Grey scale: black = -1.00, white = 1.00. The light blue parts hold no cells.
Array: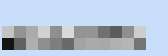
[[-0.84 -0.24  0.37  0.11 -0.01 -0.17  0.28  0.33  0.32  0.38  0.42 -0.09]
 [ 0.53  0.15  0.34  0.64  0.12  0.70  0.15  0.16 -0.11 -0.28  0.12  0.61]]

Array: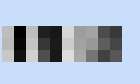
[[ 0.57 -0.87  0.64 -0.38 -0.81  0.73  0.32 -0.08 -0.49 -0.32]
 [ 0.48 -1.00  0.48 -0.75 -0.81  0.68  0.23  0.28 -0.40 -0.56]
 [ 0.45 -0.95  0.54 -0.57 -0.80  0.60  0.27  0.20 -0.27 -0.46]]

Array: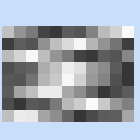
[[ 0.50  0.84  0.82  0.29  0.11 -0.21 -0.58 -0.42 -0.28 -0.26  0.30]
 [ 0.51  0.16 -0.04 -0.47 -0.56 -0.28 -0.33  0.02  0.47  0.64  0.95]
 [-0.51 -0.26 -0.34  0.13  0.49  0.71  0.93  0.42  0.15 -0.09 -0.51]
 [ 0.46  0.66  0.94  0.48  0.16 -0.04 -0.48 -0.55 -0.27 -0.34  0.06]
 [-0.38 -0.28 -0.22  0.36  0.52  0.87  0.75  0.24  0.09 -0.29 -0.58]
 [-0.32 -0.33 -0.10  0.42  0.58  0.94  0.63  0.20  0.03 -0.37 -0.58]
 [-0.28  0.29  0.50  0.84  0.84  0.31  0.11 -0.21 -0.58 -0.42 -0.28]
 [-0.40 -0.58 -0.30 -0.33 -0.05  0.45  0.60  0.96  0.58  0.19  0.00]]

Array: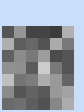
[[-0.17 -0.13 -0.26 -0.36  0.06  0.35]
 [-0.33  0.18 -0.47 -0.47 -0.54  0.38]
 [ 0.37 -0.27 -0.19 -0.35  0.33 -0.06]
 [-0.24  0.09 -0.06  0.23 -0.40 -0.33]
 [ 0.13  0.12 -0.29  0.60 -0.06 -0.33]
 [ 0.50 -0.09 -0.03  0.35  0.20 -0.21]
 [ 0.09 -0.33 -0.22 -0.30  0.20  0.28]]

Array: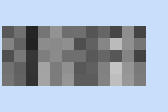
[[-0.09 -0.22 -0.61  0.29 -0.03  0.17 -0.28 -0.28  0.02  0.49  0.19 -0.03]
 [-0.31 -0.12 -0.71 -0.08  0.15 -0.14 -0.13 -0.33 -0.20 -0.45  0.11 -0.47]
 [ 0.03 -0.22 -0.73  0.10  0.08  0.12 -0.38 -0.24  0.05  0.47  0.13 -0.08]
 [-0.37 -0.05 -0.58 -0.01  0.09 -0.13 -0.13 -0.31 -0.20 -0.32  0.04 -0.48]
 [-0.11 -0.24 -0.59  0.28 -0.03  0.13 -0.31 -0.25  0.01  0.54  0.17 -0.05]]

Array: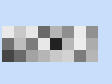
[[-0.46 -0.17  0.28  0.42  0.58  0.65 -0.03  0.42]
 [ 0.83  0.57  0.80 -0.18  0.41  0.11  0.84  0.13]
 [-0.11  0.48 -0.03  0.82 -0.73  0.44  0.86  0.35]]

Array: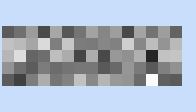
[[-0.28 -0.49 -0.02  0.36 -0.08  0.02  0.51  0.07  0.42  0.19  0.16 -0.16
   0.97 -0.25 -0.29]
 [-0.29 -0.12  0.22 -0.42  0.31 -0.32 -0.09  0.28  0.05  0.24 -0.43  0.29
  -0.10  0.24 -0.22]
 [ 0.51  0.46  0.30  0.71 -0.01  0.56 -0.03 -0.04  0.06  0.01  0.62  0.07
   0.48  0.16  0.45]
 [ 0.43  0.73 -0.21 -0.14  0.49  0.35 -0.46  0.36 -0.43  0.19  0.13  0.38
  -0.71  0.52  0.54]
 [ 0.15 -0.13 -0.28 -0.03 -0.15 -0.09 -0.07 -0.07 -0.30 -0.18  0.18 -0.04
  -0.30  0.00  0.14]]

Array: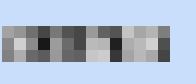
[[ 0.01  0.35 -0.18 -0.28  0.20 -0.20 -0.24  0.55  0.60 -0.57  0.29  0.44
   0.32 -0.47]
 [ 0.28  0.17 -0.12 -0.45 -0.06 -0.35 -0.44  0.21 -0.23 -0.34  0.54  0.30
   0.41 -0.01]
 [ 0.07  0.63  0.09 -0.81  0.22 -0.16 -0.44  0.46  0.43 -0.75  0.36  0.45
   0.63 -0.38]]

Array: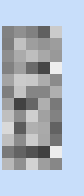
[[ 0.44  0.13  0.65  0.24  0.06]
 [ 0.01  0.13  0.01 -0.25  0.59]
 [-0.01  0.51  0.24  0.16  0.23]
 [ 0.11  0.34  0.49  0.32  0.20]
 [ 0.01  0.24 -0.16 -0.45  0.87]
 [ 0.29  0.59  0.57  0.36  0.09]
 [-0.01  0.53  0.04  0.04  0.37]
 [ 0.26 -0.48 -0.20  0.37 -0.05]
 [ 0.50  0.11  0.62  0.26  0.02]
 [ 0.70 -0.28  0.38  0.33 -0.23]
 [ 0.50  0.10  0.60  0.32 -0.10]
 [-0.05 -0.22 -0.36 -0.50  0.86]]
